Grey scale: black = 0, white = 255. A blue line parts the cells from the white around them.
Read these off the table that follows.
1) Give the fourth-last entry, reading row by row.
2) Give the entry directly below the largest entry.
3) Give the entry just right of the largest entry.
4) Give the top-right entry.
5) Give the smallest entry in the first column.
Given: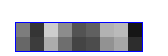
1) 76
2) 172
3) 140
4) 22
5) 103

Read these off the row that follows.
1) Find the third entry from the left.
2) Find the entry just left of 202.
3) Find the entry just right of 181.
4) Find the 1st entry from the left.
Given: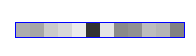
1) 202
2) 166
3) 130
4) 173

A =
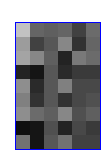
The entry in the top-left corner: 194
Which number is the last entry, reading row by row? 65
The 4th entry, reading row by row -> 101
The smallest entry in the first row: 65
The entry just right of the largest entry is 101
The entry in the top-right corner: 107
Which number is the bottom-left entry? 114
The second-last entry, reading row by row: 65
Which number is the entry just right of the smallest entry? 21
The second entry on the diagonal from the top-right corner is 50
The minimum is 15
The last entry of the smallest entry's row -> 58
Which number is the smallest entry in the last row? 21

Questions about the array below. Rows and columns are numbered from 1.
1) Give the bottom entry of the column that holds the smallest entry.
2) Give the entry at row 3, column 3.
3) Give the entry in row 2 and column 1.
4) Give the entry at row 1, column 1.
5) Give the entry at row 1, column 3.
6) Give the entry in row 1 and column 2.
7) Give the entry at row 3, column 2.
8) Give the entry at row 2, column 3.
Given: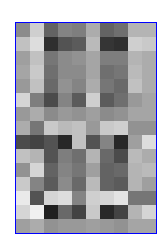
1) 146
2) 118
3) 193
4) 139
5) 99
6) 207
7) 193
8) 47

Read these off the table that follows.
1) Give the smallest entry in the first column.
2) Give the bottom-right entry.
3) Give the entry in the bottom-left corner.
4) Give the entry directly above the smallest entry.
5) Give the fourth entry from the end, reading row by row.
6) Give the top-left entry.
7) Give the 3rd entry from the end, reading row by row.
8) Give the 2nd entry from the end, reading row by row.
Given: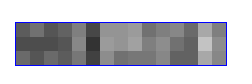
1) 77
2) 135
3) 106
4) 71
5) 98
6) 92
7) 98
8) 168

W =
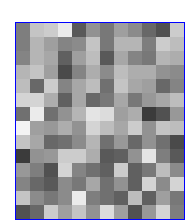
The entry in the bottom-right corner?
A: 126
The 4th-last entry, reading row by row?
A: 81
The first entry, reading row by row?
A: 126
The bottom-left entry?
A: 81
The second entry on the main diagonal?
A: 181
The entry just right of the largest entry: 159
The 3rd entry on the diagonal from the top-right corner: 120
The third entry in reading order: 204
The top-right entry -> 204
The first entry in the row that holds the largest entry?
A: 243
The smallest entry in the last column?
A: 74
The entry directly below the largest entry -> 196
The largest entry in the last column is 212
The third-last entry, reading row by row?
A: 152
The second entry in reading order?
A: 196
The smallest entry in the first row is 81
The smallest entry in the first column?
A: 59
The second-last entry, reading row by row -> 212

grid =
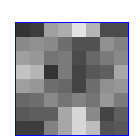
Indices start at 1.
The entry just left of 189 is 214
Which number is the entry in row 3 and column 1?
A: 159
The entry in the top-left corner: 52
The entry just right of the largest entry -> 181
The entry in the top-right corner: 75
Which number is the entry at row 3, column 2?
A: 151
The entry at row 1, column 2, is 60
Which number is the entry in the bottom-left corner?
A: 60
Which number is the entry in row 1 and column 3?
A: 159
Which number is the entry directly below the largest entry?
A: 82
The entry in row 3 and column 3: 116
